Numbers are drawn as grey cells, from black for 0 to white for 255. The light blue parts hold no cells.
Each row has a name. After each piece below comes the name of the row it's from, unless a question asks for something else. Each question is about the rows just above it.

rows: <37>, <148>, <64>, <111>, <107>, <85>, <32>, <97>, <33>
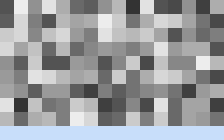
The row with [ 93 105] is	<33>
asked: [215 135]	<64>
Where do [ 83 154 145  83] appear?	<107>
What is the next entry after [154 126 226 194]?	[184]
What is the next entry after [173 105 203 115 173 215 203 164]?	[115]
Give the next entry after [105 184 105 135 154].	[145]

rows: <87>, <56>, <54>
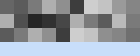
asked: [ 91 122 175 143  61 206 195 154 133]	<87>
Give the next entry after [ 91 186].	[122]

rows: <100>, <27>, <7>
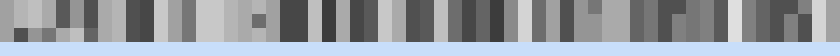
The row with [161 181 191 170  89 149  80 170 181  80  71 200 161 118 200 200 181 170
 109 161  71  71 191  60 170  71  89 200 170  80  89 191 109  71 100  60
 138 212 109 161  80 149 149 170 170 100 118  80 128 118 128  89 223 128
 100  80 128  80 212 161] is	<27>
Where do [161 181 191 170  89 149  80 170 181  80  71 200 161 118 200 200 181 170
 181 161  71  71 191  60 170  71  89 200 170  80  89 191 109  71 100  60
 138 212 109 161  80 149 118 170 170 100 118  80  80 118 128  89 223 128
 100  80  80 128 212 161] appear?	<100>
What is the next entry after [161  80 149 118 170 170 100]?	[118]

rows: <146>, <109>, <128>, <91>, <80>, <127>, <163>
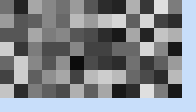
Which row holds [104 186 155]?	<109>
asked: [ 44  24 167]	<128>
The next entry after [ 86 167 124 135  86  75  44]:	[24]

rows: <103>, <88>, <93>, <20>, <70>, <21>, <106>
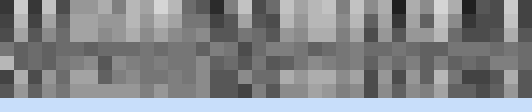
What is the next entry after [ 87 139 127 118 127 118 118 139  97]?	[108]
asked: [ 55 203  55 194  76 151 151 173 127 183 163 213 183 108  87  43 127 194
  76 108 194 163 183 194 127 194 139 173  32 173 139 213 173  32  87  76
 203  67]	<103>

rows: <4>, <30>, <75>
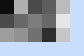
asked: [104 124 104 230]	<30>
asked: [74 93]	<4>
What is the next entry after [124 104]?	[230]
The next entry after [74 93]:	[187]

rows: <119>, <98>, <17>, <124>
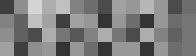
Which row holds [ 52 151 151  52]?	<124>
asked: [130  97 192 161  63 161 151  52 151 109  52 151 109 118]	<98>
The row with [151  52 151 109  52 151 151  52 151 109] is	<124>
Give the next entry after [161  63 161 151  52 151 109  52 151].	[109]
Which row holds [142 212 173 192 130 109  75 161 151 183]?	<119>

